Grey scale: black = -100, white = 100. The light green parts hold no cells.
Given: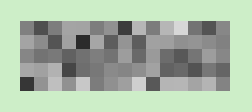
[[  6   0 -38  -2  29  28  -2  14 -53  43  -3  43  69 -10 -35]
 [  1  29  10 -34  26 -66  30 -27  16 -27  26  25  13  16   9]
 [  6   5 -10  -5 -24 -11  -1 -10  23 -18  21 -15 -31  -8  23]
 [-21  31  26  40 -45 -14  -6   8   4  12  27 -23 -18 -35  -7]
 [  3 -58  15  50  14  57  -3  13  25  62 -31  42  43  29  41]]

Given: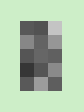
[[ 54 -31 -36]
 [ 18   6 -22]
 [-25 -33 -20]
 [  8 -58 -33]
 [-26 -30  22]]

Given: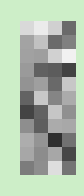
[[-17  70  84  63]
 [  0  28  51 -17]
 [ 89  26  24  64]
 [-48  21 -24 -28]
 [ 56  15  25 -18]
 [ 34 -22  57   4]
 [ 13 -47 -23  55]
 [ 32  11 -26  34]
 [-11  36  16 -63]
 [-44  31  10  31]
 [ -9  -3  11  74]]

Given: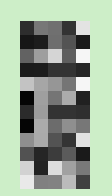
[[ 78 -65  -7 -12 -60]
 [-80 -83 -78 -14 -35]
 [ 93 -23  24  67 -26]
 [-70 -79 -78 -60 -60]
 [ 93  53  30  18  -8]
 [-74 -96  25  -8  34]
 [-63 -66  22 -60 -60]
 [ -7 -96  34 -15  12]
 [ 77  12  33 -35 -59]
 [-80 -36 -71 -53 -29]
 [ -5  65 -73  73  26]
 [-50  83   0   2  47]]

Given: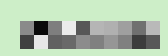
[[ 45   8 -92  -1  84 -32  42  38  25 -12]
 [-31 -50  81 -24 -18  10   0  18   0 -53]]

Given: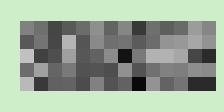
[[  5   1 -13 -45 -30 -15  12 -22   5 -55 -13 -26 -17  22]
 [ 15 -31  -9 -44  42 -33   8 -13 -10 -29 -15  16  19  31]
 [-66  51 -50 -39  25 -32 -23   9 -85  -5  40  40  31 -45]
 [  8 -15  26 -21  -5 -36 -34 -39  14 -35 -11   1  -1  11]
 [-67  45 -55 -24 -22 -40   1 -35 -23 -93  15 -22  -9 -67]]

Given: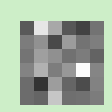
[[-10 -30  80  32 -32 -48]
 [ -1  -3  14 -43  22 -10]
 [-22  -9  25  13 -11  -3]
 [  4   3  39  -2  19  98]
 [  2 -15 -60  23 -21 -40]
 [ -3 -15 -21  55 -13 -11]]

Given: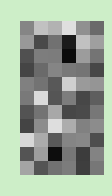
[[-17   4  51  40  75  13]
 [ 25  19 -43 -11 -79  51]
 [ -9 -37  -2  -3 -91  22]
 [-44 -46 -17   4  -6  -9]
 [ 17   0 -10 -31  62  21]
 [-26  -5  71 -33  -2 -44]
 [ -7 -35 -10  32 -44 -42]
 [ 10 -47  10  74  36   1]
 [-39  69  34 -30   4   7]
 [  3 -34  24 -90  -7 -53]
 [ -7  29 -34 -11  -3 -51]]
